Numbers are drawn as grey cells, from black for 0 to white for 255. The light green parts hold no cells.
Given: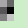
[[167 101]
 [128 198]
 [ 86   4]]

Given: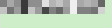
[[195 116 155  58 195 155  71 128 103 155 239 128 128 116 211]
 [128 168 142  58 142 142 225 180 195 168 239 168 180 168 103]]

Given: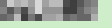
[[132  88 132  76 148 216 148 148 148  63  63 102 132 148]
 [117 202 174 187 161 216 161 187 187  76  63  88 117 132]
 [102 117 187  63 117  76 161 161 174 102 117 102 102 174]]

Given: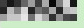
[[158 199 199 229 114 215 170  49 145  75  62]
 [ 62  24  49 102 158  62 170   9 129 215  24]
 [ 37 186 129 215  37 114  88 170  37 186 199]]

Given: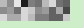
[[216 170 170 216 186 126 126  98  98 200]
 [186 140 230  29 126 113 186 216 113  98]
 [140 155 113 216 200 140 155  98 170  71]]

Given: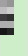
[[190 205]
 [174 174]
 [161 149]
 [ 61  49]
 [ 23  37]]

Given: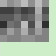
[[173 143 158 188 143 188 143]
 [143 130 130 143 143 130 130]
 [114 158 130 173 114 158 130]
 [ 89  89 114  89 102 158 102]
 [ 63  63  89  63  77 173  77]
 [ 47 114 102 188  77 173  47]]

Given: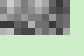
[[178 191  85  70  70 141 111 141  70 166]
 [166 141 125 153 125 125  99 153  99 111]
 [153 206 166 125 153 191 166  99  57  99]
 [125 178 141 125 141 166 141  85  70  85]
 [ 57  57  99  85 178 111 111  57  99 111]]
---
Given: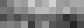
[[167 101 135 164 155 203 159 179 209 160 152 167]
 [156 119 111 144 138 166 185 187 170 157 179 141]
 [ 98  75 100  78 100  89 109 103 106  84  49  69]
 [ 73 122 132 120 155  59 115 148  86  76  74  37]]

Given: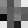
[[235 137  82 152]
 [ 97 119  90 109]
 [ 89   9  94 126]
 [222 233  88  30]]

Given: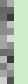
[[172 127]
 [101 102]
 [ 60 107]
 [192 138]
 [144 139]
 [217 165]
 [142 163]
 [112 108]
 [ 59 186]
 [172 127]
 [138 167]
 [ 83 207]]

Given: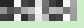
[[166  38  37 248  69  56 228 116  63  42 246]
 [158 146  85 101 168 193 243 107 186 178 122]
 [157  62  57 241  48 112 233 189  62  70 251]]

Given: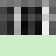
[[111 121 113 123 103 114  99 156]
 [ 94  67  31 173  11  48  18 229]
 [146  79  66 198  38  77  55 201]
 [ 90  66  32 169   6  49  15 238]
 [ 82  65  36 161  12  54  11 239]]

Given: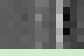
[[ 75  97  93  86  92  95 116 114  87 161  89  57]
 [ 81  93  94  88  88  93 105 100  85 162  27  61]
 [ 81  92  91  93  79  93 135  97  89 195   9  62]
 [ 89  90  96  88  93  94 109  91  81 190  52  50]
 [ 72  90  92  92  87  92 106 101  86 170  11  68]
 [ 88  93  94  91  99  94 104 104  85 183  69  64]
 [ 61  95  93  92  93  95 118  92  87 152  83  66]]
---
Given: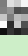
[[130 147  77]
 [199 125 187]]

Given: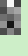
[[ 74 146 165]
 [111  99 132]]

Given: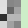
[[225 103 163]
 [ 47 183 182]]

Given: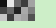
[[ 68 105  33]
 [199  61 176]]

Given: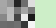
[[165 187 119]
 [136 190  68]]

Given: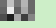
[[101 235  96]
 [ 77  31 167]]

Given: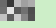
[[112 228  88]
 [194  93 201]]

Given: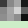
[[136 166 210]
 [142 163 142]]
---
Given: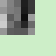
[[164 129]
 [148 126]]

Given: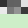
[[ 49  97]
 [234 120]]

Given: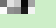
[[113 226]
 [252 143]]

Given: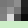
[[119 124]
 [126 151]]

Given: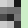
[[209 194]
 [120 111]]

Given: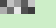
[[ 74 194]
 [173 109]]

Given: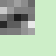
[[130 138]
 [201 155]]

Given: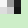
[[246 151]
 [221 204]]

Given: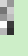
[[212 151]
 [117 204]]
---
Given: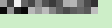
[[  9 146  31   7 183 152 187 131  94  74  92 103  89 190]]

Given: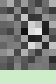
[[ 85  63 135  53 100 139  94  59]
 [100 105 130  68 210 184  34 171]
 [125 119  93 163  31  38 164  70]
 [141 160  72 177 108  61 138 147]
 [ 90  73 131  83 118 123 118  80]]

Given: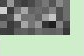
[[207  59 116 166 100 108  99 130  79 109]
 [114  59  75 166 117 148  51  30 132  71]]

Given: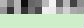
[[148  50 181  52 113  73 239 235 171 209 171 164]]

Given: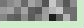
[[155 163 118 163  95  85 156 181 196 108 110]]

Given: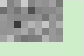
[[110 136 117 145  80 130 137 137 147]
 [149 144  58 157 181 166 197 148 175]
 [161 188 136 116 124 127 178 152 148]]

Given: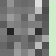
[[110 127 121 118 124 192  76]
 [ 92 133 126 115 125 126  91]
 [115  98 100 113  86 118 167]
 [111 111 156 130 156  76 106]]
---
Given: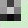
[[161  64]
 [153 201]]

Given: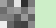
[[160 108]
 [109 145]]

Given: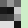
[[101 151]
 [ 24  18]]

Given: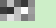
[[104 192]
 [ 56  47]]

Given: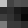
[[192  67]
 [ 41  46]]

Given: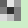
[[ 97 230]
 [126  47]]
